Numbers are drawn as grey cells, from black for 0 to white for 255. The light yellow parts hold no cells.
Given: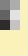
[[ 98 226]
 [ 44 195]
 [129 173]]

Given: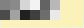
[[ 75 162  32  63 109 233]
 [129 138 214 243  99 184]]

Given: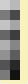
[[207 185]
 [195 166]
 [176 134]
 [145  93]
 [122  73]
 [102  61]
 [ 83  40]
 [122  18]]

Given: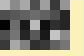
[[ 57 168 128  47  57  97 117]
 [187 138 168  78 159  57 149]
 [ 78 117  37  88  25 196 138]
 [  3 108  25 187  15  47  37]
 [ 78  88  97 108  97  78  37]]

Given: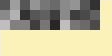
[[138 178  50  86  96  62 138  62  74  96]
 [ 86 158  86 148 118 106 138 148  86  50]
 [190 128 128  62 118  39 190 118 106  74]]

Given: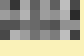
[[ 72 178 157 114 145 124 190  63]
 [157 134 178 105 157 145 178  42]
 [ 83  83 114 105  95  83 145 145]
 [124  53 168  95 157  95 190  72]]

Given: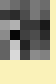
[[ 99 217  64 139 129]
 [ 99 196  34  88  76]
 [157 177  55  55  25]
 [129 108  88 120 108]
 [ 55  43  76 120  88]
 [139   6  64  76  43]]
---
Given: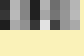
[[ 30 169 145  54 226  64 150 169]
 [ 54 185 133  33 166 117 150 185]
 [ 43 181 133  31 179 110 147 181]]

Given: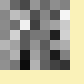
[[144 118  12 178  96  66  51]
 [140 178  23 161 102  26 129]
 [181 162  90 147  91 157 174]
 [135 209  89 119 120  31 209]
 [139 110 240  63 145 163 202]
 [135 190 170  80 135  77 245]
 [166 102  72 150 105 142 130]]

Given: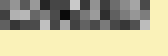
[[ 96  54  73  75 192  69 166  65  98  74 122  71  55  80 188]
 [ 64 177 183 103 125  75  10  73 121 155  46  96 124 150 125]
 [109 149  89 153  37  70  68 201  55 146  61 109 139 165  74]]

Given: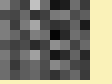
[[109  77  93 103  74  50  77 104  58]
 [110  56  92 105  77 136 112  69  62]
 [121  77 119 160  85  21  43  99  39]
 [ 82  63  75  42  64 143 120  67 105]
 [125 103  66 126 111   5  40 111  87]
 [126  61 122 166  75  50  56  99  27]
 [ 75  70 105  49  63 121 127  76  94]
 [142  90  63 193 109  19  29 110  58]]

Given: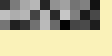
[[117  32  51 113 186 106   3  69  74  29]
 [191 173 182  67 183  40 198 128  26  72]
 [ 48 123 168 183  36 146 161 116 129  18]]

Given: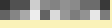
[[ 99 133 169 237  99 218 151 125 146 231 123]
 [ 49  81  80 206 139 131 145 138 108 108  57]]

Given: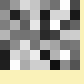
[[ 31 253 171 206 209  16 141  83]
 [ 28 216 185 236  24 179 253 108]
 [ 79 140 225 115 185 164 113 120]
 [181 117 115 121  41  62 202 205]
 [126 177  92 230  50 255  63  99]
 [151  31 118 202  25 214 216  24]
 [106 155 217 197 145 113 253  72]]

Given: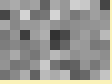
[[114 137 173  98 186 171 189  92 104 155 195]
 [147 118 123 149 201 115  91  98 148 120 148]
 [143 169 132 119 153 184 166 144 153 152 142]
 [125 135 123 133 153  66 101 156 153 121 127]
 [119 148  61 158 175  49  72 140 158 138 185]
 [168 136 154 153 168 147 135 143 146 148 152]
 [ 70 138 211 111 118 212 150 121 138 159 145]
 [159 171 152 162  98 169 152 207 200 160  69]]

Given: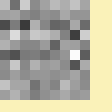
[[158 178 154 126 144 154 169 150 156]
 [194 166 166 115 148 132 186 158 140]
 [139 158 141 150 151 143 149 164 137]
 [143 199 136 177 154 160 140  84 171]
 [ 99  81 122 125 111 132 149 251  93]
 [177 154 135 135 155  99 162 159 131]
 [160 219 158 200 192 174 130  62 206]
 [ 75 124  58 176 134 101 107 168 107]
 [161 164 139 129 145 140 168 148 149]
 [190 112 204 139 162 186 174 194 165]]
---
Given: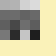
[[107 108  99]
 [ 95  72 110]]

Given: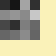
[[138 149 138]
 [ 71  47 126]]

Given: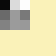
[[106 155 121]
 [130 155 153]]

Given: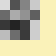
[[106 171 146]
 [ 55  35  60]]

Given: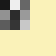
[[146  44 154]
 [ 92  53 200]]

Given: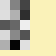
[[222 177  46]
 [ 86 103 238]]

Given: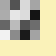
[[172 230 220]
 [102 187  82]]

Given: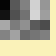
[[ 18  80 114]
 [168 124 144]]
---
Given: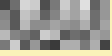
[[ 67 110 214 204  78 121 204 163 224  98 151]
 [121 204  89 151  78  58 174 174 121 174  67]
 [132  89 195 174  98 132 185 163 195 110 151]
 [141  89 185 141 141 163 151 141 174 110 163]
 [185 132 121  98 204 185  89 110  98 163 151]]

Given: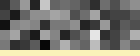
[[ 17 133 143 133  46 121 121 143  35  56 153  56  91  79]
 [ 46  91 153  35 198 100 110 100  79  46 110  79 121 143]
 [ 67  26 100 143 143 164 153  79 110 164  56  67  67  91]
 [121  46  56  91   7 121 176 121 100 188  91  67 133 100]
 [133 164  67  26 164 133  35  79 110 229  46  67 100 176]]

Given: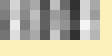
[[106 233 125 180  97 168 146  78 244 190]
 [116 222 146 168  88 201 116  49 222 180]
 [125 201 137 190  97 156 137  58 212 156]
 [137 212 146 168  78 190 106  49 212 168]]

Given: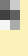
[[ 64  96]
 [120 203]
 [245 171]]

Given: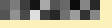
[[ 84 145  73 222  61  39 113 156  50 134]
 [ 94 123  61  20 168  84 104  11 134  39]]

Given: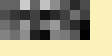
[[ 76  53  41  64  19  41  64 111  64]
 [ 99  99 203  99 193 141  88  41  76]
 [111  88 153  64 121 153  76  41   9]
 [130 111 141  30   9 130 121  88   0]]

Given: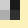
[[173  48]
 [206  26]]
